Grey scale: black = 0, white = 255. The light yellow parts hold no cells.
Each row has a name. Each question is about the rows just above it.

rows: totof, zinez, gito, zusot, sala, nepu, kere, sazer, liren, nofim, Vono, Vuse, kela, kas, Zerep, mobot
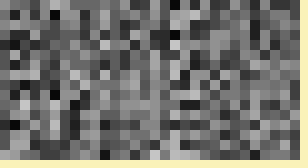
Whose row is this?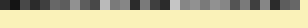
sala
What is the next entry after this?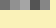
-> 122
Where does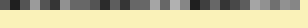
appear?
kere
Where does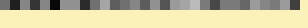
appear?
nofim
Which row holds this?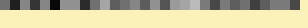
zinez

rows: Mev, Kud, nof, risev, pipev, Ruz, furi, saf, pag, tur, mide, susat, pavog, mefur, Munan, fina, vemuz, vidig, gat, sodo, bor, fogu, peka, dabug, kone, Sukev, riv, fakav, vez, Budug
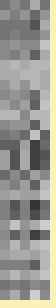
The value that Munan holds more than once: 96
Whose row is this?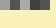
fina
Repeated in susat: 182
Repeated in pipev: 137

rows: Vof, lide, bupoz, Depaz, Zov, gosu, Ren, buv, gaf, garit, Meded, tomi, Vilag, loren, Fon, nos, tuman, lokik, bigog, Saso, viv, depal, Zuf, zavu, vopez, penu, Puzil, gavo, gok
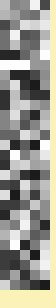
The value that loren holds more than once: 101
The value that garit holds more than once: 49
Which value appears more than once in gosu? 38
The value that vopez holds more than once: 123
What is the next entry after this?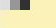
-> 27
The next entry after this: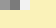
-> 123
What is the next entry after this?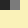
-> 211

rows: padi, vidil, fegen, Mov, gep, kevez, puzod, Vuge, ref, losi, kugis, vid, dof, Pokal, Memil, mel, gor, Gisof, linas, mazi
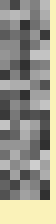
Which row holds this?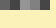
linas
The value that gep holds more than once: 138
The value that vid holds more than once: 69
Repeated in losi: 161
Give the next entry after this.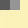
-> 57
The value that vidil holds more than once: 173

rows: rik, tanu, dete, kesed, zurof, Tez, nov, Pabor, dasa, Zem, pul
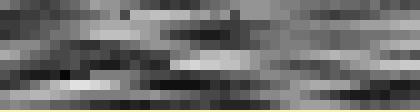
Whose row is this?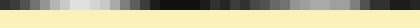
dasa
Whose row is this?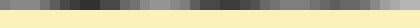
zurof
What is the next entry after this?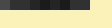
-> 60
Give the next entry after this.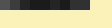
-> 60
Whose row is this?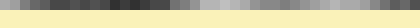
Tez

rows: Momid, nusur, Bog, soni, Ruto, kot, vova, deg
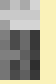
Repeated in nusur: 201
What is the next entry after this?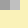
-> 170
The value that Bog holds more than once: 212
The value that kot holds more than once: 127
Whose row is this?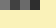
vova

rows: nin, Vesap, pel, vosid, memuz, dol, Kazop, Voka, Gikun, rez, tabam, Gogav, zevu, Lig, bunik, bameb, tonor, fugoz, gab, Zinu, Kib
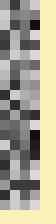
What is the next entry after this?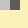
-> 185
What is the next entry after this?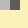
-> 175
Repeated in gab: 59

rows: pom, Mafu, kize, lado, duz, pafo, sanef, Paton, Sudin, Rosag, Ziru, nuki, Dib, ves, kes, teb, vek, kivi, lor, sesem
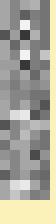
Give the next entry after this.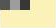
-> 177
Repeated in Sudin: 146
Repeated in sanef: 157
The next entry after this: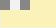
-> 116
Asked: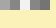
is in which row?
kize

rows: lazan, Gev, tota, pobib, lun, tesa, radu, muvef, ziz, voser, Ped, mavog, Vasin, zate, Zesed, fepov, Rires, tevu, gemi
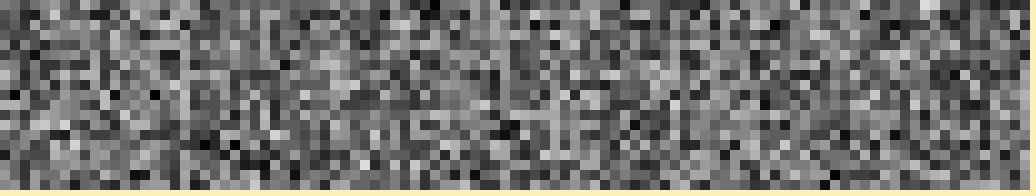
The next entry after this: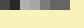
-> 210
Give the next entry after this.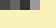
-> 146

